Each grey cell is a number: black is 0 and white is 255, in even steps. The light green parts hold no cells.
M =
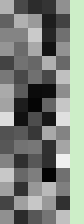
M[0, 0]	179
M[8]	[221, 17, 77, 22, 224]
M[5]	[120, 73, 112, 72, 192]
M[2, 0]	132
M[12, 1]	104
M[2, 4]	112
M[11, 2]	87
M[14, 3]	153
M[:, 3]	[52, 29, 38, 18, 176, 72, 13, 101, 22, 169, 48, 47, 2, 186, 153, 117]
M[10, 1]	115
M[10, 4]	165
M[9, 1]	89
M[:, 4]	[144, 66, 112, 147, 104, 192, 141, 198, 224, 131, 165, 240, 112, 127, 48, 192]
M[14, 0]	68
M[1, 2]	154
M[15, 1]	43
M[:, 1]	[73, 177, 132, 107, 114, 73, 91, 29, 17, 89, 115, 47, 104, 50, 160, 43]
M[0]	[179, 73, 44, 52, 144]
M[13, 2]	152
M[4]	[67, 114, 103, 176, 104]

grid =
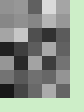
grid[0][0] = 146
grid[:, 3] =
[218, 181, 49, 169, 61, 103, 171]
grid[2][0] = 165
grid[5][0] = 115
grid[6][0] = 24
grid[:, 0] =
[146, 135, 165, 32, 150, 115, 24]
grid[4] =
[150, 41, 163, 61, 115]
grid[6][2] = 105

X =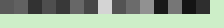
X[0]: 89
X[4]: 56
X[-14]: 97
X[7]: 212

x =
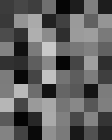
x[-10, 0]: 60
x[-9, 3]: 33
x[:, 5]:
[29, 154, 155, 120, 69, 93, 88, 136, 72, 24]
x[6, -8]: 125
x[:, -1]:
[29, 149, 122, 98, 46, 63, 124, 127, 53, 36]
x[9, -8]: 131
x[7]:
[182, 69, 154, 168, 117, 136, 87, 127]
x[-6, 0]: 49
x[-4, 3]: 17
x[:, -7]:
[71, 148, 50, 16, 45, 8, 185, 69, 4, 67]
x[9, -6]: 9
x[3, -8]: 131
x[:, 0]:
[60, 57, 76, 131, 49, 124, 125, 182, 90, 131]
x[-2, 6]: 133
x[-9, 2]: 170
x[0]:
[60, 71, 62, 112, 5, 29, 127, 29]
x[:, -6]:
[62, 170, 175, 123, 94, 69, 109, 154, 39, 9]

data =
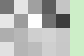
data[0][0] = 117
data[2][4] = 201
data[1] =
[231, 156, 254, 113, 60]
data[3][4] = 200
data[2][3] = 211

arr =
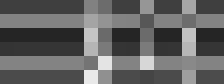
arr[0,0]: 63
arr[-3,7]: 122
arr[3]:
[52, 53, 53, 53, 53, 53, 181, 122, 53, 52, 123, 52, 53, 183, 52, 53]
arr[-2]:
[131, 131, 131, 131, 131, 131, 116, 228, 131, 131, 215, 131, 131, 137, 131, 131]
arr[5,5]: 75
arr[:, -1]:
[63, 131, 37, 53, 131, 76]
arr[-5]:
[131, 131, 131, 131, 131, 131, 164, 147, 131, 130, 87, 131, 131, 109, 131, 131]
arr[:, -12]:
[63, 131, 37, 53, 131, 75]
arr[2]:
[37, 37, 37, 37, 37, 37, 196, 106, 37, 37, 107, 37, 37, 194, 37, 37]
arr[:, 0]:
[63, 131, 37, 52, 131, 75]
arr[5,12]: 75
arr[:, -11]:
[63, 131, 37, 53, 131, 75]
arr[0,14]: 63
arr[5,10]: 69
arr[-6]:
[63, 63, 63, 63, 63, 63, 129, 108, 63, 63, 150, 63, 63, 166, 63, 63]
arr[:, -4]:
[63, 131, 37, 53, 131, 75]

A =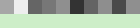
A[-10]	166
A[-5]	51
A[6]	100
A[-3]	142

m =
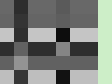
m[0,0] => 104
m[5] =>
[190, 54, 190, 190, 18, 190, 190]
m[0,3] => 104
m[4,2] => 97
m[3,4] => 133
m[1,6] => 101
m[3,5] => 46
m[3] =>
[46, 98, 46, 46, 133, 46, 46]
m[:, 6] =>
[104, 101, 197, 46, 97, 190]
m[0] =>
[104, 45, 104, 104, 90, 104, 104]

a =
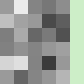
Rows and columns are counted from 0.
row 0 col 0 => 154
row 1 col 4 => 94
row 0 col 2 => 132
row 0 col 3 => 119
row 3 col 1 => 145
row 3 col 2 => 132
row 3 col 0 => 129
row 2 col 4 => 81
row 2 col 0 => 126
